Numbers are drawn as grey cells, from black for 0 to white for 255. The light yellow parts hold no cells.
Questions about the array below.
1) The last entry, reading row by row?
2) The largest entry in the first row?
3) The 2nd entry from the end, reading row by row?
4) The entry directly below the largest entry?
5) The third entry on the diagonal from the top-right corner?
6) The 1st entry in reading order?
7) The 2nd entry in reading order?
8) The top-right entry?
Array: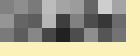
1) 115
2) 206
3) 85
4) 55
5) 142
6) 129
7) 142
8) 164
